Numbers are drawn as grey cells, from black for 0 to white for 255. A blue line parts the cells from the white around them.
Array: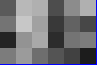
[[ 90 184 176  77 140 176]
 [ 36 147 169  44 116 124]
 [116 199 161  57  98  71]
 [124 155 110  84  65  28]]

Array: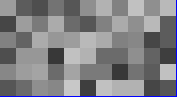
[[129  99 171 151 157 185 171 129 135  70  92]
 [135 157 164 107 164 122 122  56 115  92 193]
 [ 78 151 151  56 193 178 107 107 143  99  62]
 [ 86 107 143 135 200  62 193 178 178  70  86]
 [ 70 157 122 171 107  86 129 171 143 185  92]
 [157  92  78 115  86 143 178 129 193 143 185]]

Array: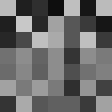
[[ 39  72 192 170  87 192  58]
 [162 122 155 122  46 149  65]
 [114 141 101 141  52 141 122]
 [107 134  95 141  79 114 128]
 [ 52 170  87  95  95  58 162]
 [186  31  46  15 192  23 186]
 [ 31 200  39 162  87  58  23]]

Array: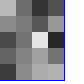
[[ 75 115 229  38]
 [ 59 139 172 179]
 [101 131 160 115]
 [139 123  87 152]
 [185 109  52  81]]

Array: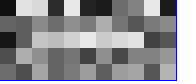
[[ 16 226 218  43 232  36  28 109 129 232  28]
 [ 22  94 196 188 210 232 202 218 226  66  86]
 [109  78 166 101 122 158  94 158 166  86 180]
 [ 78 173 143 101 116  66 143  72 129 129 151]
 [101  94 137 109 143 122 173 116  86 122 137]]

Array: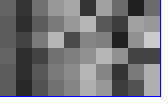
[[ 93  67 121 182  75 133 127  32 145 202]
 [101  52 114 153 167  52 160 107  32 107]
 [ 93  45  93 121 153 182  87  59 160 153]
 [ 93  45  87 121 139 182 133  52 121 174]
 [ 93  38  81 114 133 174 153  59  81 174]
 [101  45  67 114 127 145 182 145  67  67]]

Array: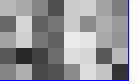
[[183 169 133  80 202 208 162 125]
 [162 208 117  95 235 228 169 147]
 [103 214  95 117 202 140 175 154]
 [133 175  72  80 140 220 195  51]
 [ 87  38  65 109 220 214  87 183]]

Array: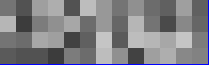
[[116 108 167 159  66  96 197  90 189 182 167 197 124]
 [116  82 159 174  82 189 152 116 144 108  96 159  96]
 [182  60 124 144 167 108 152 102 182 116  74 136 102]
 [ 90  82  82  60 124 108 189 144  66 159 174 136 130]]

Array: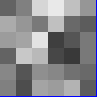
[[156 164 227  63  85 121]
 [ 99 128 214 233 192 150]
 [ 99 200 185  71  57 121]
 [128  77 164 156 179  92]
 [135  85 143 135 113 105]
 [171 150 121 192 105  92]]
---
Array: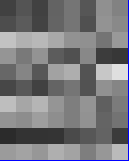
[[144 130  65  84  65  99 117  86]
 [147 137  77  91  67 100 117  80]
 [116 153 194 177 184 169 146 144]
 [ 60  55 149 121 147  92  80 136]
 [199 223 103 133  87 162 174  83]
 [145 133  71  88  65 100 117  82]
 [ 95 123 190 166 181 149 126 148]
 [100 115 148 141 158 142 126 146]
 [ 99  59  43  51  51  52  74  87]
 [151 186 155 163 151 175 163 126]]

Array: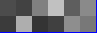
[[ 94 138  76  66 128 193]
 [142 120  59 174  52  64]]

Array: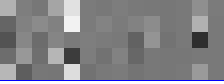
[[143 123 178 126 119 165 225 123 120 125 121 120 119 121]
 [177 121 101 129 139 129 242 123 131 123 130 140 119 121]
 [ 46 121  83 135 108 133 122 126 123 121  98 148 115 121]
 [121 121 109 152 111 182  60 125 114 130 103 120 119 119]
 [154 121 183  94 119 118 221 114 121 123 116 120 119 121]]

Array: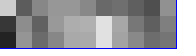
[[ 79 145 205  92 135 151 151 136 105 111  95]
 [ 95 127  55 141  97 153 173 176 225 167 119]
 [109 117  35 149 107 135 169 170 225 163 137]]

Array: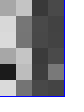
[[ 57  73 167 196]
 [ 73  66 216 118]
 [ 72  67 218 117]
 [ 59  74 167 197]
 [ 62 121  27 189]
 [ 72  68 218 116]]

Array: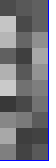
[[ 88  96  76]
 [ 73  96 197]
 [102 143 182]
 [ 63 167  96]
 [ 88 147 177]
 [113 126 202]
 [ 72 114  56]
 [122  91 135]
 [ 62  66 168]
 [ 67  89 127]]
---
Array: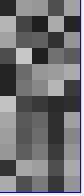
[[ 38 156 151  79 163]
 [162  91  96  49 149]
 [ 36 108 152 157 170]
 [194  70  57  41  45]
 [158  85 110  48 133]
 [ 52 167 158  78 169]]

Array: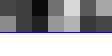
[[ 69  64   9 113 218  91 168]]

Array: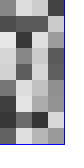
[[135 220 205  66]
 [231  56 223 156]
 [211  93 213  94]
 [ 64 227 171 148]
 [ 99 223 182 155]]

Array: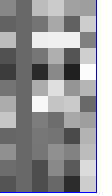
[[135 104 187 203 161 157]
 [187 104 238 240 240 128]
 [ 60 104  43 136  32 252]
 [172 104 247 197 201 106]
 [101 104 120 116  73 178]
 [109 104  78 136  90 219]]

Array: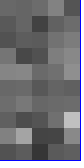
[[104 101 108 130  84]
 [ 82  93  91 114 124]
 [133 135 106 112 143]
 [109 120 103 106 108]
 [129 164  68  69 137]]

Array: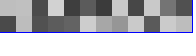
[[190 192  75 210  62  91  59 201  71 201 116  80]]
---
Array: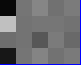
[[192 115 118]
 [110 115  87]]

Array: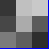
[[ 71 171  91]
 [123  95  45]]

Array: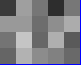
[[153 153 109]
 [116 197 103]]

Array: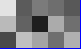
[[186  98  30]
 [ 73 192 164]]

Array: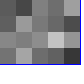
[[ 95 154 121]
 [135 126 141]]

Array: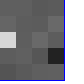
[[101  93  92]
 [215  94 105]]

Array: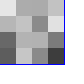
[[182 195 139]
 [104 179 178]]

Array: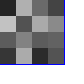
[[194  82 170]
 [ 92 130  92]]
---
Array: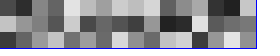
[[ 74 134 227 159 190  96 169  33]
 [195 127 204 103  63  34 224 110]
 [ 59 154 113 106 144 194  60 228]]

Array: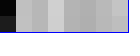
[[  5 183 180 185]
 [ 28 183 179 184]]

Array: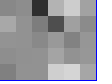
[[136  46 205]
 [168 125 160]
 [147 137 130]
 [142 146 146]
 [128 146 213]]

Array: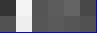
[[ 52  85 100]
 [ 82  86  86]]

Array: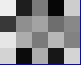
[[238 122 205]
 [ 56 163 136]
 [230 122 130]
 [211 172 212]]

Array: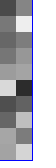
[[ 74]
 [120]
 [103]
 [118]
 [156]
 [217]
 [ 79]
 [102]
 [166]
 [163]]

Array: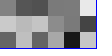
[[130  81 123]
 [202 196 122]
 [101 100  24]]
